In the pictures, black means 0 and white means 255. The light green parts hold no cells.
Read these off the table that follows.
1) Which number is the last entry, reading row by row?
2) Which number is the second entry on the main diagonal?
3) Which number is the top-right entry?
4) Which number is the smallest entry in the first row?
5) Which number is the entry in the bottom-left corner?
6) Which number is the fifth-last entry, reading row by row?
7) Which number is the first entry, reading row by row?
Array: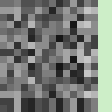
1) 126
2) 153
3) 96
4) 49
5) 80
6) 96
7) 111

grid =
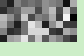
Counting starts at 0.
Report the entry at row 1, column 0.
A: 45
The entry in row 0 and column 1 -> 31
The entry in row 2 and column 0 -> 186
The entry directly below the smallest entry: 59
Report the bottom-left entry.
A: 31
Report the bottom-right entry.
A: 45
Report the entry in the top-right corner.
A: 171
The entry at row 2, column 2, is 87
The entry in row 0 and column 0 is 74
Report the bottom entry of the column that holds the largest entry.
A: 74
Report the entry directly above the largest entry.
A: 200
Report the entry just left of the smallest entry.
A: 243
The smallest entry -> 3
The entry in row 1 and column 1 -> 87
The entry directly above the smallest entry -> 87

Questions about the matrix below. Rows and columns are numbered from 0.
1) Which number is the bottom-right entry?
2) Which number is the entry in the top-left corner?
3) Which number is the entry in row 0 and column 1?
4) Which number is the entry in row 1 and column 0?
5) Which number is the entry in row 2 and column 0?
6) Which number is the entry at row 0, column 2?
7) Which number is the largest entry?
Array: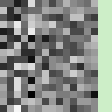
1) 138
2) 98
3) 98
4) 193
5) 86
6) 29
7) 246
